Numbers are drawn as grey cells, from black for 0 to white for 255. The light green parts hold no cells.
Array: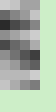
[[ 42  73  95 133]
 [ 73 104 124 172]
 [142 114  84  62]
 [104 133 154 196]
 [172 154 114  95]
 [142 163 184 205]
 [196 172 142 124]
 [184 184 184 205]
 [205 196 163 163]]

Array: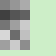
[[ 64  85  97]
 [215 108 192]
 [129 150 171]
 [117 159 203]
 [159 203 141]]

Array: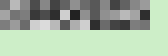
[[164 116 125  57  76  46 207  34 144  88 144 155 185 164  46]
 [125 155 107 207 219 185  88 174 207  46 107  67  57 125 116]
 [116 185 135  76 135  67  98 144 107  88 135  67  98 135 155]]

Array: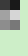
[[ 58  25]
 [141 120]
 [162 214]]

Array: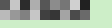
[[186 152 129 198  64  54 164  75 106]
 [ 86 198  44 174  86 140 118 208  33]]

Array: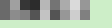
[[106 140 128  84 195  84 151 206 128]
 [106 160  54  44 183 116 171 218 151]]
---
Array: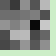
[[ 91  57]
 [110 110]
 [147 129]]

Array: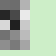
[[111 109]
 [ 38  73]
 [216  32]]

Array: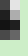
[[ 68 228]
 [ 31 173]
 [ 19  31]]

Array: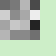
[[107 121]
 [207 140]
 [164 199]]

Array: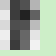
[[201  63]
 [233  60]
 [217  78]]

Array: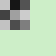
[[197  22]
 [ 66 160]
 [194  77]]
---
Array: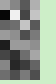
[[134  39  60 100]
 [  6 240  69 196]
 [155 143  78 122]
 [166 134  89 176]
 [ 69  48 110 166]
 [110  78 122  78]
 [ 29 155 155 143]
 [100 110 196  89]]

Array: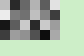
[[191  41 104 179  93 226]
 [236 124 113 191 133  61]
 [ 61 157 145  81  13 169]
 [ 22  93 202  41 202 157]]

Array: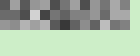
[[107 107  78 210  68 117  98 129 129 150 107 169 169]
 [ 89 160  89 150 160  78 117 160  78 150 117 169 129]
 [150 141 179 160 179  89  56  98 141  98 189 117 129]]

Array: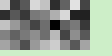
[[ 45  88  56 121 130 175 216  33  33]
 [164 130  79 153 185 205 142  88 164]
 [205  56  88 216 194  45  98 226  68]
 [194 153 110  68 110   2  98 121  56]
 [130  98 121 142 110 185  68 142  88]]

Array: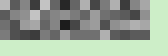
[[123  80  70  60 123 101 156 112 112 112 176  91  80  91  91]
 [185  91 133  60 195 101  39 101 176  70 123 176  60 133 167]
 [ 91 133 144 195 112 133 144 123 101 156 112 101  91  70 144]
 [112  80 156 167 101 133  28  70 144 156  80 144 156 176 167]]

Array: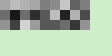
[[109  24 109  45  88 189  35 178  76]
 [166 189 178 166 127 138 198  98 127]
 [147  64 209 156  88  88 109  55 147]]

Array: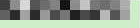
[[ 97  43 162  43 153  74 119  32  74  53 183  85 162]
 [ 62 141 215  85 109 130  20 141 195 119 109 130 173]]

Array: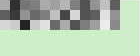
[[214 204  36 204 224 106 171  82 127 159 236 137]
 [171  48 117 127 171 159 181 127  82 147 192  94]
 [ 94  58 147 106 127 192  70 214  82  94 224 147]]
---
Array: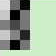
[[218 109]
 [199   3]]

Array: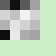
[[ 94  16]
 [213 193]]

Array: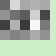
[[104 215]
 [145 112]]

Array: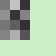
[[120 194]
 [145  53]]

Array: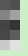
[[ 87  80]
 [132 161]]

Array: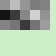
[[147 189]
 [ 19  59]]

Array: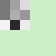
[[120 161]
 [121 174]]

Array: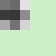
[[117 106]
 [ 58  55]]

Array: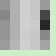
[[149 177]
 [135 177]]
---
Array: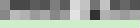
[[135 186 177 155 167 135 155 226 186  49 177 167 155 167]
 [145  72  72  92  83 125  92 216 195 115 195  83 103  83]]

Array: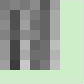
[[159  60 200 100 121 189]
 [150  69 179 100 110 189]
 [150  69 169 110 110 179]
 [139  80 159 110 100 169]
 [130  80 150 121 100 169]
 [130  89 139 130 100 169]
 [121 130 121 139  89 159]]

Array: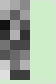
[[202 115 178]
 [158  94 158]
 [190 167 137]
 [ 83 104 127]
 [ 17 146  83]
 [115  71  71]
 [223  61  61]
 [ 49 178  49]]

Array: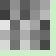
[[216 114 205 143  70]
 [227 104 195 163  70]
 [174 123 174 123 104]
 [ 82 143  92 132 163]
 [ 60 154  82 143 184]]

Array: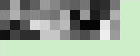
[[134 175 125 134 125 116 175  16 154  27  56 175]
 [ 84  27  84 219 208 166 186  56   5   5 229 145]
 [ 75 166  66  95 154 134 107  95 116  36  45 116]
 [ 16  66  45  45 198 198 145  95  75 107 238 154]]

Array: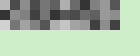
[[209 118 163 129  86 175 197 163 153  64 141  64]
 [185  75 141  75 118  96 175 107  52 129 153  86]
 [ 52 141 129  64 118  52  86  75 107  96 153 141]]
